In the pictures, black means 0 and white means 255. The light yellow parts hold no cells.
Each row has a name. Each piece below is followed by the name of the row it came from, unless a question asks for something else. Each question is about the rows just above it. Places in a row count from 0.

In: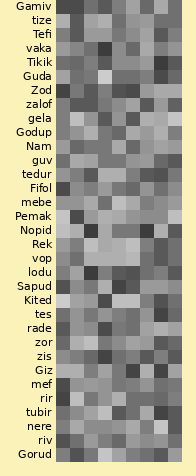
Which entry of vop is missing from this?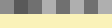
[183]
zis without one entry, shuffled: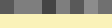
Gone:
[105]
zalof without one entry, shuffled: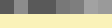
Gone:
[97]
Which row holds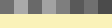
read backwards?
Gamiv
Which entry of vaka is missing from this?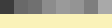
[134]
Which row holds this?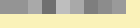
mebe
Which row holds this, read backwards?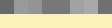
guv

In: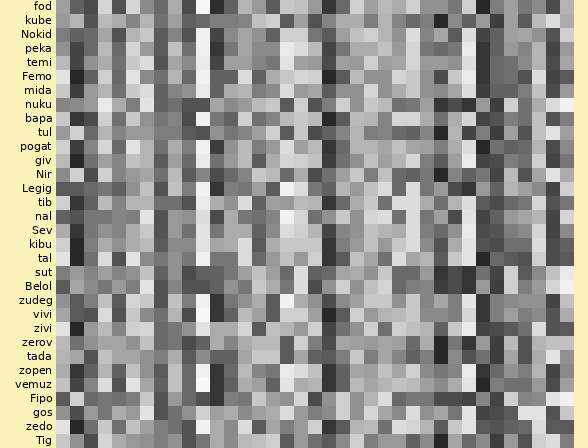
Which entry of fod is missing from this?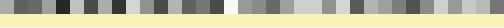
[46]
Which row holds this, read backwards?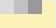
Legig
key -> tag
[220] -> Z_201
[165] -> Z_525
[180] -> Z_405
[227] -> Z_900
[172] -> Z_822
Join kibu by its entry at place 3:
Z_822
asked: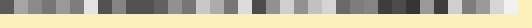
Belol
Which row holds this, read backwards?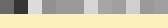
temi
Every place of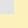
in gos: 6 29 33 34

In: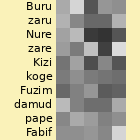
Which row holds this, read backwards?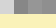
Fabif
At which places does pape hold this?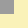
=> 2
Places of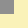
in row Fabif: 0 1
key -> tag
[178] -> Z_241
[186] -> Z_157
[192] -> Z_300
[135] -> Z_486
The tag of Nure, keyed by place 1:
Z_157
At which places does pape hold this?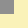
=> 4

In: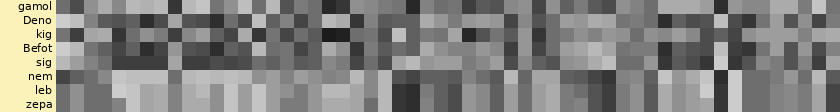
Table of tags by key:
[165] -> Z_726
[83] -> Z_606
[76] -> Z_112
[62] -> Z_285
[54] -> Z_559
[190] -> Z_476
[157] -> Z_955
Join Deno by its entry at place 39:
Z_726
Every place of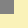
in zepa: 4 8 26 37 51
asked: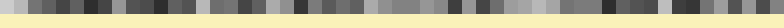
Befot
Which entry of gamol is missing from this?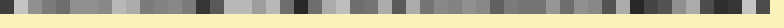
[177]
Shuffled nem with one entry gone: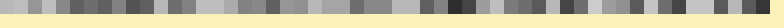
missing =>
[102]

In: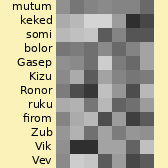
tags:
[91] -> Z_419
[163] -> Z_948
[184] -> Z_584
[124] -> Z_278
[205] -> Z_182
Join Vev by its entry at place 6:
Z_419
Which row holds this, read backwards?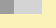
keked
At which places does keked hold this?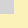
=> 2 3
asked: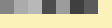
firom
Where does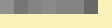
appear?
mutum
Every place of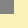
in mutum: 2 4 5

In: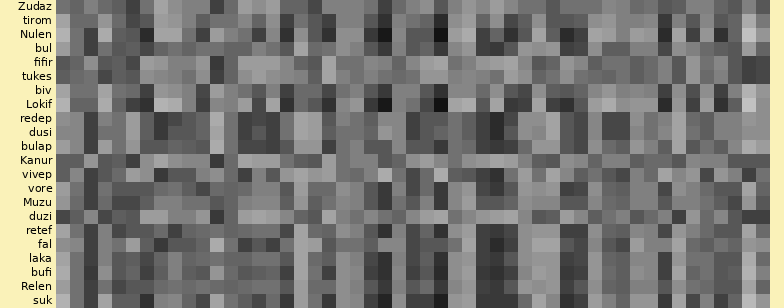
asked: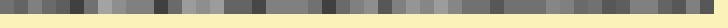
Zudaz
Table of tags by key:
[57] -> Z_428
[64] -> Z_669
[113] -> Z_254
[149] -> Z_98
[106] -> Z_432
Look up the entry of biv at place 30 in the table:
Z_432
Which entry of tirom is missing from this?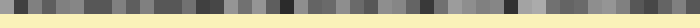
[120]
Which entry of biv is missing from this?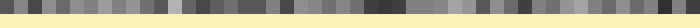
[79]

